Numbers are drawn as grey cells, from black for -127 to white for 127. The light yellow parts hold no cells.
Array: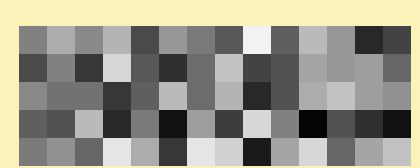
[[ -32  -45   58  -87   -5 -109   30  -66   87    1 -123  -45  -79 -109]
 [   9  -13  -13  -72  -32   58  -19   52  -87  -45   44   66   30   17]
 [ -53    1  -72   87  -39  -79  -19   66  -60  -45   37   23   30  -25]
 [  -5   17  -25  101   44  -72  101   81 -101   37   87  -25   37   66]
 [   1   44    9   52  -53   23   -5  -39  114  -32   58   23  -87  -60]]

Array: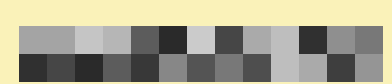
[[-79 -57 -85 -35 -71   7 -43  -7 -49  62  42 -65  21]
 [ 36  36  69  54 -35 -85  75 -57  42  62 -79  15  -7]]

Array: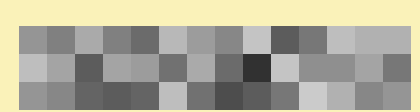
[[ 21   0  42   0 -20  56  28   7  68 -35  -8  62  49  49]
 [ 21   7 -27 -35 -27  62 -14 -50 -35  -8  75  49   7  21]
 [ 62  36 -35  36  28 -14  42 -20 -78  68  15  15  36  -8]]

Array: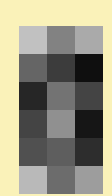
[[ -26  -67 -112]
 [ -47  -33  -82]
 [  57  -19   29]
 [ -89  -12  -59]
 [  65    2   42]
 [ -59   16 -105]]

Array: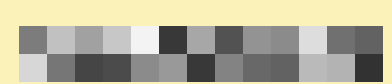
[[ 87  -9 -58 -52  11  25 -71   3 -23 -29  58  51 -77]
 [ -3  65  33  71 115 -71  39 -45  19  11  93 -15 -29]]

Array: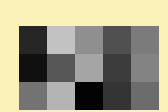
[[-111  -40   37  -67    3]
 [ -12   52 -124  -75  -19]
 [ -89   66   15  -47   -4]]

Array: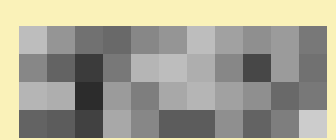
[[-28 -35 -62  40   7 -35 -35  15 -28  -1  76]
 [  7 -28 -68  -7  53  61  46   7 -56  27 -14]
 [ 61  21 -14 -22   7  21  61  33  15  27  -7]
 [ 53  46 -83  27  -1  40  53  33  15 -22  -7]]

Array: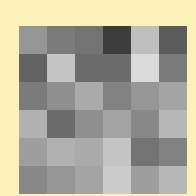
[[ 49 -20  15  36   8  56]
 [ 22  -4 -12 -67  62 -35]
 [ -4  15  42   2  22  36]
 [  8  22  36  75  30  56]
 [ 30  49  42  68 -12   2]
 [-28  68 -20 -20  91  -4]]
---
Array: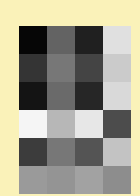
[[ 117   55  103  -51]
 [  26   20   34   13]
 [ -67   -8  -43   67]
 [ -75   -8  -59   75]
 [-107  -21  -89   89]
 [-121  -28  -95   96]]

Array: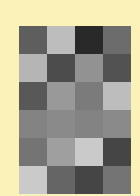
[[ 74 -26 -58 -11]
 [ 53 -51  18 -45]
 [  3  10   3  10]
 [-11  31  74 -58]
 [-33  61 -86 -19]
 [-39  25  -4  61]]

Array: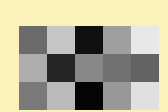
[[  45  -90    8  -14  -28]
 [  -6   58 -123   24   96]
 [ -20   70 -111   31  104]]

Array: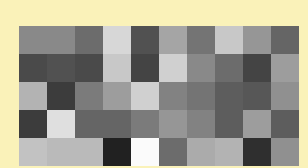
[[ 66  58  58 -94 123 -19  43  51 -80  16]
 [ 51 -67  -4  29  80   2 -11 -34 -40  16]
 [  9   9 -19  87 -46  37 -11  72  22 -26]
 [-53 -46 -53  72 -59  80   9 -19 -59  29]
 [-67  95 -26 -26  -4  22   2 -34  29 -34]]

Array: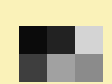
[[ -65   33   11]
 [-116  -93   84]]

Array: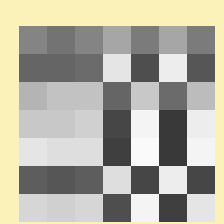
[[101  94  94 -64 122 -70 116]
 [ 86  80  86 -49 116 -64 101]
 [ 72  72  80 -57 116 -70 109]
 [ 52  66  66 -26  72 -20  60]
 [  4 -12   4  38  -4  38  -4]
 [-26 -26 -20 101 -49 109 -41]
 [-34 -41 -34  94 -57 109 -57]]

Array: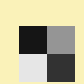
[[ 102  -77]
 [-106   21]]
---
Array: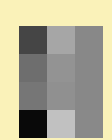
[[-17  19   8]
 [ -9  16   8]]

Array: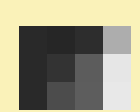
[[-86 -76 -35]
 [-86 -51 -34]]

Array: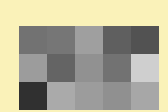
[[ 28 -27  17]
 [-79  42  28]]

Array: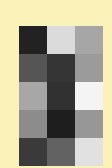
[[-42 -74  27]
 [ 39 -78 116]]

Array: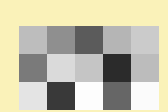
[[ -5  90  69]
 [100 -70 125]]

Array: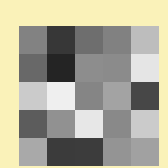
[[-23 -91  13]
 [ 75 111   5]]
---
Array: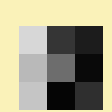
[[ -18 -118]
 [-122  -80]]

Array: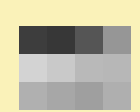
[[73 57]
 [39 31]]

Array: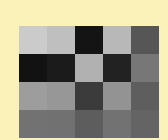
[[-100   49]
 [  23  -68]]

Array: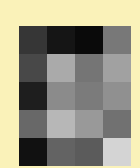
[[ 42 -10]
 [ 11  -4]]

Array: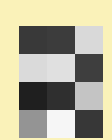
[[ 96 -65]
 [-80  68]]

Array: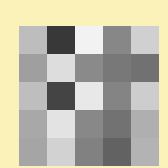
[[ 93  10]
 [-59 104]]

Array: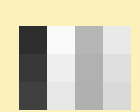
[[110  49]
 [103  48]]

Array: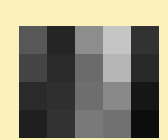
[[-85 -20]
 [-80 -17]]

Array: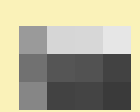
[[-42 -45]
 [-61 -59]]
